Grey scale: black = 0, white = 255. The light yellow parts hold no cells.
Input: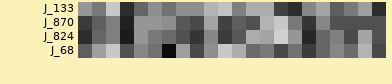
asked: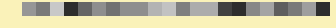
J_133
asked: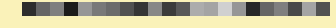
J_824

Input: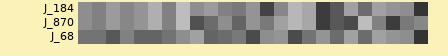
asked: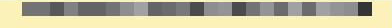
J_68
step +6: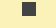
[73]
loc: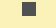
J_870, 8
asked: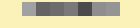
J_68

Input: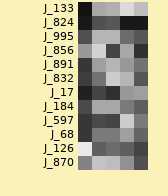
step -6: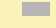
[175 175]
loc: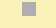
J_133, 2
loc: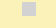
J_856, 1
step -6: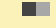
[ 62 161]
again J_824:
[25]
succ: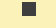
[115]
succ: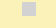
[68]

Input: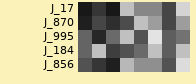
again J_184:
[192]
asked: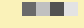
J_995
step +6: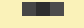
[76 52 82]
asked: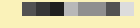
J_856
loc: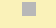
J_856, 3
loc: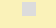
J_856, 7

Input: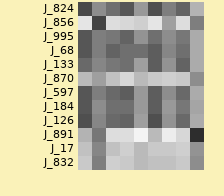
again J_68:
[111]
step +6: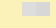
[227 221]

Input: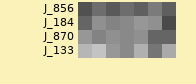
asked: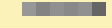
J_870
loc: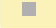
J_133, 4
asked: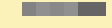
J_870

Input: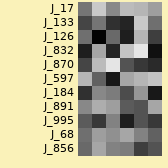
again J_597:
[181]
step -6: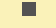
[77]
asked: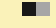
J_597

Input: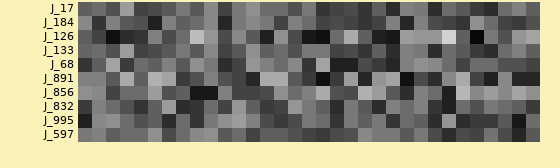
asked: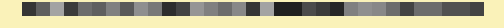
J_68
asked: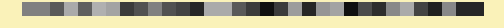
J_891
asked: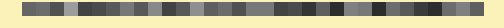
J_133
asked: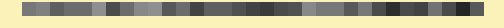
J_597
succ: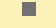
[75]
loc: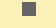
J_133, 0

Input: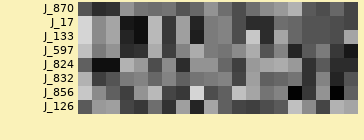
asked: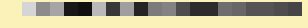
J_17
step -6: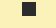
[38]
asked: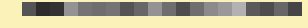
J_870
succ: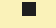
[123]

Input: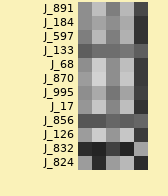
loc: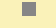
J_17, 2
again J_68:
[142]

